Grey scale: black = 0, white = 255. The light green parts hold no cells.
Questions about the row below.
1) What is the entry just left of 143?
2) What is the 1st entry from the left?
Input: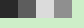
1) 219
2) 41

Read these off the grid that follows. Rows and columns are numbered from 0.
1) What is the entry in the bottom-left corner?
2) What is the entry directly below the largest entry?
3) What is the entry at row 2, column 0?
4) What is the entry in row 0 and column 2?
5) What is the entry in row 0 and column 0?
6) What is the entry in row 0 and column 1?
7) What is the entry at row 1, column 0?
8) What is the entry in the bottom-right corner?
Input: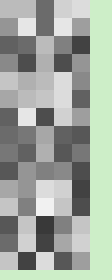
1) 197
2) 57
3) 97
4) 107
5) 187
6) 187
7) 149
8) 158
